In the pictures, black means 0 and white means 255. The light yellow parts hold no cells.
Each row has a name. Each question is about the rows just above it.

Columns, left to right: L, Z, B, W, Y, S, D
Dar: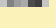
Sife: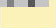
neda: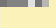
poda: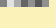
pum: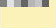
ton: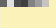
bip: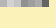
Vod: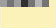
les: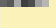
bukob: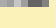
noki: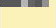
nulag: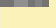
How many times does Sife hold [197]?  5
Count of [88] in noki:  4
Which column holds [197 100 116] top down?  D
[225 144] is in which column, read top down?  Y
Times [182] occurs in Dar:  0
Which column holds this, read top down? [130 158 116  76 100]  Y

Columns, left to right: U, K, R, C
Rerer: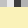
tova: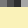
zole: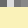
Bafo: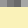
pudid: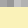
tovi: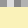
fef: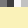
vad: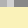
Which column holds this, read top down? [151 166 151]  U
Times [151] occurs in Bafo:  1
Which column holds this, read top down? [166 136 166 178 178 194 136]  C
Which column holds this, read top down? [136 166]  C
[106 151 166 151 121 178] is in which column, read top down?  U
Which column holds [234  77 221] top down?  K
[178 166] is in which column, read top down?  C

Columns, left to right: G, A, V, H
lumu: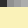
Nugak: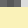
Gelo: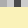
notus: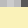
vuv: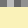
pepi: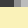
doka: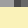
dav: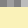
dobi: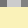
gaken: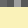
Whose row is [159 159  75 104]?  doka
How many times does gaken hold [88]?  2
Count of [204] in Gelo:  2
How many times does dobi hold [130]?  1

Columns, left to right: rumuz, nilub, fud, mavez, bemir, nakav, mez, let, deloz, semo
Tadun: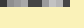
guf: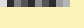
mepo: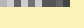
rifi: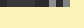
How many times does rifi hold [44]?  4
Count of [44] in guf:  3
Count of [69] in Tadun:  3
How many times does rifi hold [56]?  4
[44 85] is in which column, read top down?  let
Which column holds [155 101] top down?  deloz

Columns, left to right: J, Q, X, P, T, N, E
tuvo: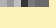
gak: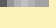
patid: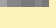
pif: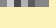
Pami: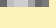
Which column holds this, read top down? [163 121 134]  E
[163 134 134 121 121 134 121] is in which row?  patid
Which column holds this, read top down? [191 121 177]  P
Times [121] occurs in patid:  3
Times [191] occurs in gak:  1

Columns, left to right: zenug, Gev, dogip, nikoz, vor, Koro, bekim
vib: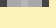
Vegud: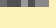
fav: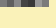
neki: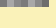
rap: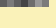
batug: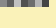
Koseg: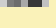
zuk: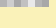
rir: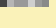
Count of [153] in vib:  0
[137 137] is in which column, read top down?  dogip
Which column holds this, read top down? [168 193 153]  nikoz

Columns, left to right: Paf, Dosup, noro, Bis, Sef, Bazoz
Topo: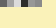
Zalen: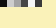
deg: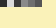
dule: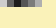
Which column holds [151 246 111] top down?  Sef
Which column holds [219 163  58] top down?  noro

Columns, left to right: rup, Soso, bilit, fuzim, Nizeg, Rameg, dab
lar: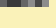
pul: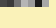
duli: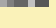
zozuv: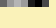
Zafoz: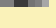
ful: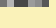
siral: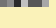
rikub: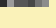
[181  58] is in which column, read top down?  bilit
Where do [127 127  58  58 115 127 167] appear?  Zafoz
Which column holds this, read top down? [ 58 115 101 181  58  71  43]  bilit

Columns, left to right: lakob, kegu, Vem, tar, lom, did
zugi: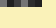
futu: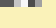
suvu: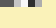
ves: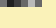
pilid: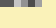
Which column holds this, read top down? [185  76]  lom
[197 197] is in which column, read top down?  Vem
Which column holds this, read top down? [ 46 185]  lom

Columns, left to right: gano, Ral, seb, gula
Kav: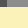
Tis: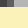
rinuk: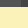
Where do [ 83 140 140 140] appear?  Kav
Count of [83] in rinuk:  3
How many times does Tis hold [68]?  1
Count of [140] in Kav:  3
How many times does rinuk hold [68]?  1
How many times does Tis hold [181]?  2
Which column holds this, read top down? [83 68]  gano

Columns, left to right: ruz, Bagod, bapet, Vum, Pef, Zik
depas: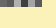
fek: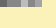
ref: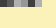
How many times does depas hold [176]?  1
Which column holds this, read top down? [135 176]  bapet
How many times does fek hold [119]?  0
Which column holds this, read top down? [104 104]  ruz
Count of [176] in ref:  2
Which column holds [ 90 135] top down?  Bagod
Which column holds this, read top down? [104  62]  ruz

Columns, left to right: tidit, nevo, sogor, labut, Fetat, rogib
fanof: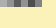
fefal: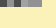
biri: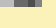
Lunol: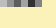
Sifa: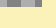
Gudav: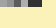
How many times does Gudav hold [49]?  2
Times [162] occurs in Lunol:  1
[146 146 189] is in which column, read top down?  nevo
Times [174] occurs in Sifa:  3
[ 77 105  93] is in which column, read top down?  sogor
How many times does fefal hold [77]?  2

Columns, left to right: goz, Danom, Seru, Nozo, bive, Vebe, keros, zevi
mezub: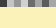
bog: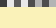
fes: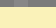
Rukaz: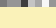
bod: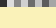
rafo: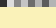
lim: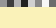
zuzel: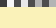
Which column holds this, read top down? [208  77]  bive
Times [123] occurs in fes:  6

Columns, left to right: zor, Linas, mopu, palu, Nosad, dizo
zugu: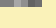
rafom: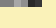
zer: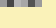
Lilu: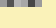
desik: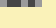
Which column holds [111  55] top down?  dizo
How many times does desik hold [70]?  3
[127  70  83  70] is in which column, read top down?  Linas
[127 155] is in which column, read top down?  zor

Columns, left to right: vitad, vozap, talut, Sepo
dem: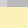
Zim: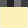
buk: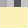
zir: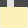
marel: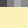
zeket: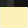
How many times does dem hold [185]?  3
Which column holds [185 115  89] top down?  talut
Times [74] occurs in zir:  3
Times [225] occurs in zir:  1
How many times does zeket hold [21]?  2
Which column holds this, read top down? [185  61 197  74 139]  Sepo
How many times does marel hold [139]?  1

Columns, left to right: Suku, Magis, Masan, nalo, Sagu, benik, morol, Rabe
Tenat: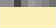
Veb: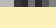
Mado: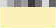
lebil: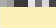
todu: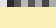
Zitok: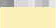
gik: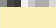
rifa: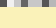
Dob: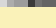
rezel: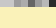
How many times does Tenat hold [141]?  3
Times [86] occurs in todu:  2
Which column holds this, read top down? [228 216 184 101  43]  Rabe
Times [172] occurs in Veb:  0

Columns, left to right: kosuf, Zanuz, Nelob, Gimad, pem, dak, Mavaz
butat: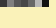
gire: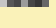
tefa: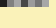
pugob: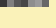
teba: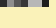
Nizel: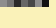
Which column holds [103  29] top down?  Mavaz
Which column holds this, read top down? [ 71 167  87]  Nelob
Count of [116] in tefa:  1
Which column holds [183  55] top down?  dak
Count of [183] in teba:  2
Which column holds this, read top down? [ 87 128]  Zanuz

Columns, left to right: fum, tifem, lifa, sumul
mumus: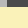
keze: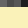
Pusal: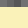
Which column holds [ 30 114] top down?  sumul
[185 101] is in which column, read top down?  fum
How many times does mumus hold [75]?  3
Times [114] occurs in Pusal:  2
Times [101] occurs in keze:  1
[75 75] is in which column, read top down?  tifem

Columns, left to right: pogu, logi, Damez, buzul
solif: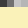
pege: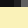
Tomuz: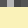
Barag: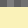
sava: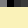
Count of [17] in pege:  2
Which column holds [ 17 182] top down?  logi

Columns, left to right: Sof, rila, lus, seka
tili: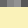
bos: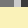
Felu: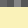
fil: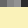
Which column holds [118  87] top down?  rila
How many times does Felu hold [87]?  2
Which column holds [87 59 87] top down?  seka
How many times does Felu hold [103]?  1

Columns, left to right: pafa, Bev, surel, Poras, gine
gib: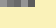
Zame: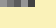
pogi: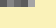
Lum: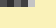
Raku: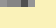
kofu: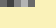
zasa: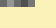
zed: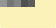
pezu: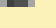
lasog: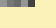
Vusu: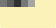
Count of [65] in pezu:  1
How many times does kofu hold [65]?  1
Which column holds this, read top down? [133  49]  Bev
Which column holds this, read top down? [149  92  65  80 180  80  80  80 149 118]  Poras

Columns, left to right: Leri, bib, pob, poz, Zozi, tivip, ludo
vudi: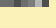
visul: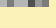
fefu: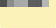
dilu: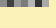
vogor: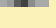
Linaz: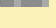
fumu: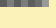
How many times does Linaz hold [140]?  5
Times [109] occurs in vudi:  3
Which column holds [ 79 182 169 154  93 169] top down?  pob
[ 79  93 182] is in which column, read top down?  Zozi

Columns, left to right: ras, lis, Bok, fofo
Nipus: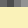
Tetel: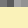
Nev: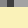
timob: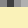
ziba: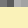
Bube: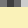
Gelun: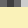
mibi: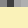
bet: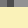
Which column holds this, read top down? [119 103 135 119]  ras
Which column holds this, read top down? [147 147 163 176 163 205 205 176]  fofo
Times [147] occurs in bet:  2
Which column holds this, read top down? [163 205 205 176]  fofo

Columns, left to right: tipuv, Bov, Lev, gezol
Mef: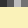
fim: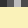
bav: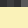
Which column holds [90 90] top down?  Bov
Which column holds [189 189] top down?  Lev
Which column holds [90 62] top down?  Bov
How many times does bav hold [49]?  2
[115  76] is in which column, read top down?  gezol

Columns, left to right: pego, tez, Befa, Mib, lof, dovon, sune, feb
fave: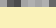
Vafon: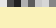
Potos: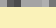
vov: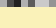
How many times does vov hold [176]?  2
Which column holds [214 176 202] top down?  sune
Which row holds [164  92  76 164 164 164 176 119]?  Potos
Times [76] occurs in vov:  1

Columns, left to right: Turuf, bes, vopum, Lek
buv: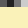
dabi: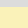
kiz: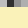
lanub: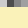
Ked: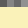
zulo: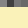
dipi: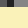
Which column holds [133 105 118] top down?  vopum
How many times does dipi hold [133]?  2
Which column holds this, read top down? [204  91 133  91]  Turuf
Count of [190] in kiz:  1
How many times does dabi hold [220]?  4
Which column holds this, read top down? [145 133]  vopum
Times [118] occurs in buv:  1

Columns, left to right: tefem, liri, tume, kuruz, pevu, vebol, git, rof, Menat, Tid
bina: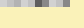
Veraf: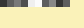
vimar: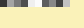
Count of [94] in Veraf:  3
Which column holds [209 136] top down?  rof
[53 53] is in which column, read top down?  tefem
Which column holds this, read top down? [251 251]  vebol
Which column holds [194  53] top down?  Menat

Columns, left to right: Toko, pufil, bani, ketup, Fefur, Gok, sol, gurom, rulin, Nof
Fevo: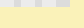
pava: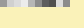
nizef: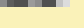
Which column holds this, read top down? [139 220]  Nof
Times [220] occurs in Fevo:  4
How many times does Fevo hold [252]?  0
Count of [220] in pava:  2
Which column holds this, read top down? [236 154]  Toko
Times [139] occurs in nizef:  2
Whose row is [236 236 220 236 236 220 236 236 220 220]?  Fevo

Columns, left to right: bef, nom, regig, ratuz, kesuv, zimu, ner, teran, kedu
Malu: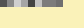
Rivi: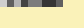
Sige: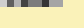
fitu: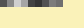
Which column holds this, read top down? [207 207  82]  bef
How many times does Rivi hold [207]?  1

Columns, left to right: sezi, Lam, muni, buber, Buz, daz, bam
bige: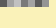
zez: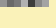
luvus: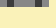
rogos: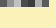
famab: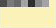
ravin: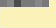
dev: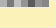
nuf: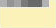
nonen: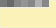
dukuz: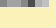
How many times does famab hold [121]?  1
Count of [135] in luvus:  5
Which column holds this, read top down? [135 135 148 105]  daz
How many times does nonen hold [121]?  1
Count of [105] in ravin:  0

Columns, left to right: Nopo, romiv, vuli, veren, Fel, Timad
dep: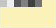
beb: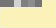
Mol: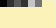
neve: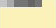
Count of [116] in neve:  3
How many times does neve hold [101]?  1
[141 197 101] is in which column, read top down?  Fel
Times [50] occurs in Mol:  2
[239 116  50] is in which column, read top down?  romiv
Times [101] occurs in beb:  0

